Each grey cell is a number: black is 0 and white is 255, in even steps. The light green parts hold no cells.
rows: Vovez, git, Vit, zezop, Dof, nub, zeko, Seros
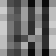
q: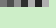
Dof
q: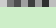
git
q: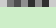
zezop
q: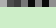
Vovez

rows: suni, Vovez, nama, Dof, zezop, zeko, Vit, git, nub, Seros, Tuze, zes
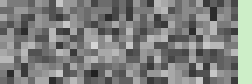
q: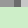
Vit
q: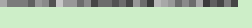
suni
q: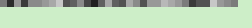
Tuze
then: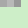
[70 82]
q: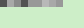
Tuze
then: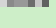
[168 168]

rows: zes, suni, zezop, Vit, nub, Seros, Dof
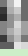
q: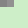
Vit
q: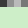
Seros
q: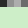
zezop

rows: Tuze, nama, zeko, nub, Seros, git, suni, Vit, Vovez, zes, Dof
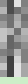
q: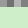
nub
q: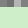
Vit
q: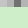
Seros
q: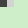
Vovez

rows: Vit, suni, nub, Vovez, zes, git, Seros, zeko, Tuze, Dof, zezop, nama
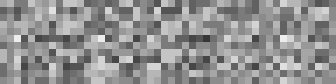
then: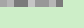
[123 152]
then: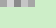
[123 110]
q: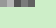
git

